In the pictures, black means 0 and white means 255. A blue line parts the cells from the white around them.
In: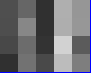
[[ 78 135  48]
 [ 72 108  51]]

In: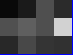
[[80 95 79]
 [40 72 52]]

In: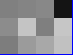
[[140 196 127]
 [125 155 168]]

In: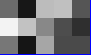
[[243 194 136]
 [119  21 166]]

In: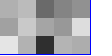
[[161 201 165]
 [229 178  47]]

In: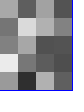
[[117 218 177]
 [129 167  81]]
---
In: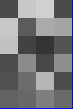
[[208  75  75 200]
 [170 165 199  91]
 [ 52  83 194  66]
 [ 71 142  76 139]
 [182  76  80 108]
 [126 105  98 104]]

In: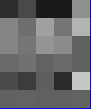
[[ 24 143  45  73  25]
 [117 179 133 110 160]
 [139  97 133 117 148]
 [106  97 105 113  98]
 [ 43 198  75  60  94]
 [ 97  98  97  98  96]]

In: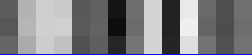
[[ 79 112  92 178 206 203  88  96  21 111 212  34 233 105]
 [ 77 109  87 182 207 208  89  98  13 108 212  34 239 101]
 [ 81 114 101 171 205 193  81  95  38 117 212  37 223 115]]

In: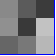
[[ 91  59 137]
 [ 57 194 144]
 [120 183 102]]

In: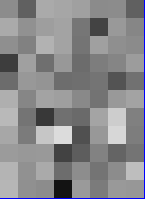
[[140  96 140  96 170 166 160 139]
 [153 134 170 145 158 163 118  67]
 [143 139 143 129 178 163 116 160]
 [133 156  61 160 111 152 108 125]
 [ 83 113 108 152 148 109 111 116]
 [153 163 175 134 163 159 137 115]
 [205 128 185 116  56 112 106 164]
 [215 125 167 123 198 220  80 152]
 [100 116 155 152 153  66  93 130]
 [140 190 180 145 170 109 141 116]
 [153 151 182 144 140  19 154 123]]

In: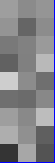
[[139 149 158]
 [101 140 148]
 [129 154 121]
 [128 185  97]
 [140 111 206]
 [107 136 111]
 [137 189 158]
 [144  95 174]
 [167  83  52]]
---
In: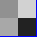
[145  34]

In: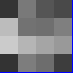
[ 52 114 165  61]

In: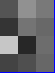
[ 84 116 109]

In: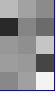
[186 133 197]

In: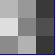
[183 131  55]

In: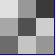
[224  80 150]

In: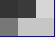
[ 52 198]
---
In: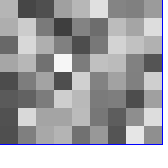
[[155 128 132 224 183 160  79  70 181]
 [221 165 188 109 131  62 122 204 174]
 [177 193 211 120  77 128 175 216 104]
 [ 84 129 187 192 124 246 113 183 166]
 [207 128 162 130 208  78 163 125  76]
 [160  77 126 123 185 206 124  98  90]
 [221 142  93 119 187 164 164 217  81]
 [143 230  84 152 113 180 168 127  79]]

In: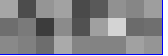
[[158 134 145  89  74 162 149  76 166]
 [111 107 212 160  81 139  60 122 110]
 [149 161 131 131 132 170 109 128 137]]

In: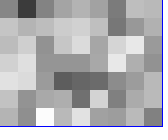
[[185 190 123 162 179 164 131  59 134]
 [177 152 119 191 209 204 189 180 197]
 [154 232 213 166 219 198 146 207 188]
 [146 175 232 168 149 149 149 223 209]
 [185 156 140 107 102  93 155 219 225]
 [186 171 128 211 112 174 169 147 194]
 [129 186 157 161 226 185 252 143 180]]

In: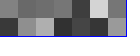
[[118 212  62 118 110 105 130]
 [154  54  69  49 175 143  57]]

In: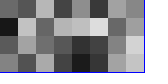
[[135 162  57 142  68 183  85 106]
 [159 104 221 191 181 102 194  23]
 [211 131  66  50  87 111 163  90]
 [196 163  54  27  67 170  82 131]]

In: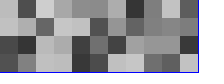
[[ 93 194 126  53 173 139 141 168 206  78 188]
 [125 134 128  99 149  81 193 198 102 175 193]
 [ 57 150 150 161  67 112  64 172 186  53  73]
 [194  95 111 198 192  76  56 189 192 129  81]]

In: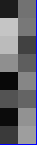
[[114  28]
 [120 197]
 [ 65 187]
 [ 94 143]
 [134   8]
 [100  83]
 [146  11]
 [158  58]]
